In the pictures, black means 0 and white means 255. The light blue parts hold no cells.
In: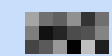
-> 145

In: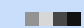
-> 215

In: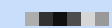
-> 77

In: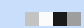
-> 251

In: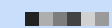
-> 67

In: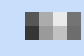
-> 172

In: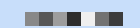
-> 239
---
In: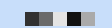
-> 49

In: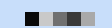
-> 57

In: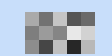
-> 70

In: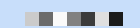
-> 59

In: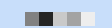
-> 129

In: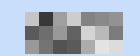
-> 83

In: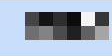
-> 20

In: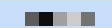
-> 92

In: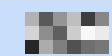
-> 61

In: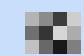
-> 53
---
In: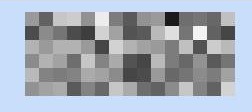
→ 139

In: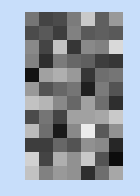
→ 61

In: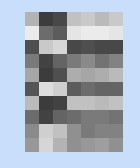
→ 108

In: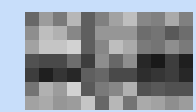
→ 61

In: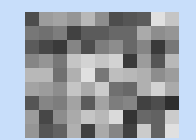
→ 85

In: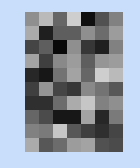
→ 102
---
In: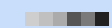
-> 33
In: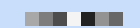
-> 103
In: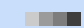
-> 62
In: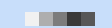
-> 87
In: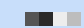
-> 189
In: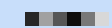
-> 216
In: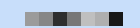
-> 23
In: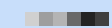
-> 63
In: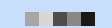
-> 24
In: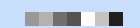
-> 32
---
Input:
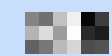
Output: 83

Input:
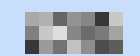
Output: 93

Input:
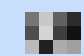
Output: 160

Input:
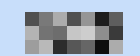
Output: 172

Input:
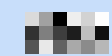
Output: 183

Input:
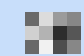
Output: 135

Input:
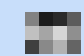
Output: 100

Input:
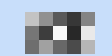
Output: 182

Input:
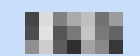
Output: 55
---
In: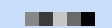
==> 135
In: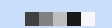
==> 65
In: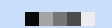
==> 9
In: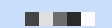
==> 68
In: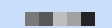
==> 121
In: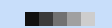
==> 16
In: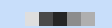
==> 222
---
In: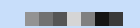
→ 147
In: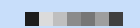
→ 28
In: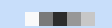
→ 249
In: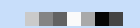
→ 202
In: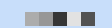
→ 172
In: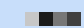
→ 199
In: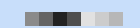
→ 138
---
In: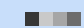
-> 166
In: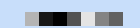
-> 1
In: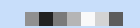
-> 122
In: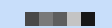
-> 94
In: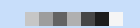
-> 99
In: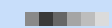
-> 102
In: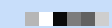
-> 10
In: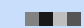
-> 190
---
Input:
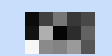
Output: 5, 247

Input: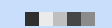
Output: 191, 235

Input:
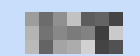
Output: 123, 209

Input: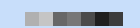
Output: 119, 197

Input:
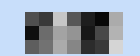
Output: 148, 213

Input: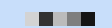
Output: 187, 211

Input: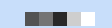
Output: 40, 255
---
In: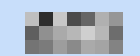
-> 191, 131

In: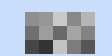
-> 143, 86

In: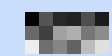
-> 4, 223

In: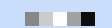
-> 135, 13

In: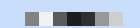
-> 130, 206

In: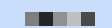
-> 126, 74

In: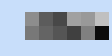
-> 141, 12
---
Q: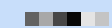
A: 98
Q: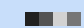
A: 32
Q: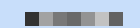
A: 50
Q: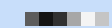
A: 92
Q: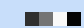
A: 47
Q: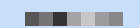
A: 86
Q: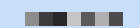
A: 141
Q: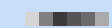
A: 213
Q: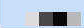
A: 220
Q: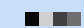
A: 8
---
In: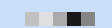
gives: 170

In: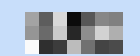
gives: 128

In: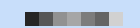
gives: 124

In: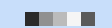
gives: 144

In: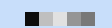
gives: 149

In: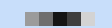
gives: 110
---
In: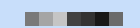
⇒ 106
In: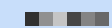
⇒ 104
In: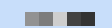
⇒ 51
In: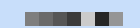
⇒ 149
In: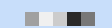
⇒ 120
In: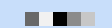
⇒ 199
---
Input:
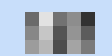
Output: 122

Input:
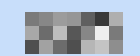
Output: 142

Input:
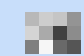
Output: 85

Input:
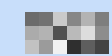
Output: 67

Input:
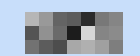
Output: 126

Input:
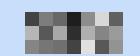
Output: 147
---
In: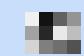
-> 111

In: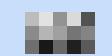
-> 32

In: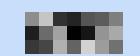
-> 156

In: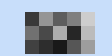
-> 86

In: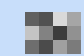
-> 160

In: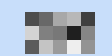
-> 238

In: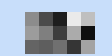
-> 53

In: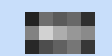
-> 118

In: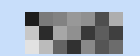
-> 85

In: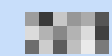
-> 234
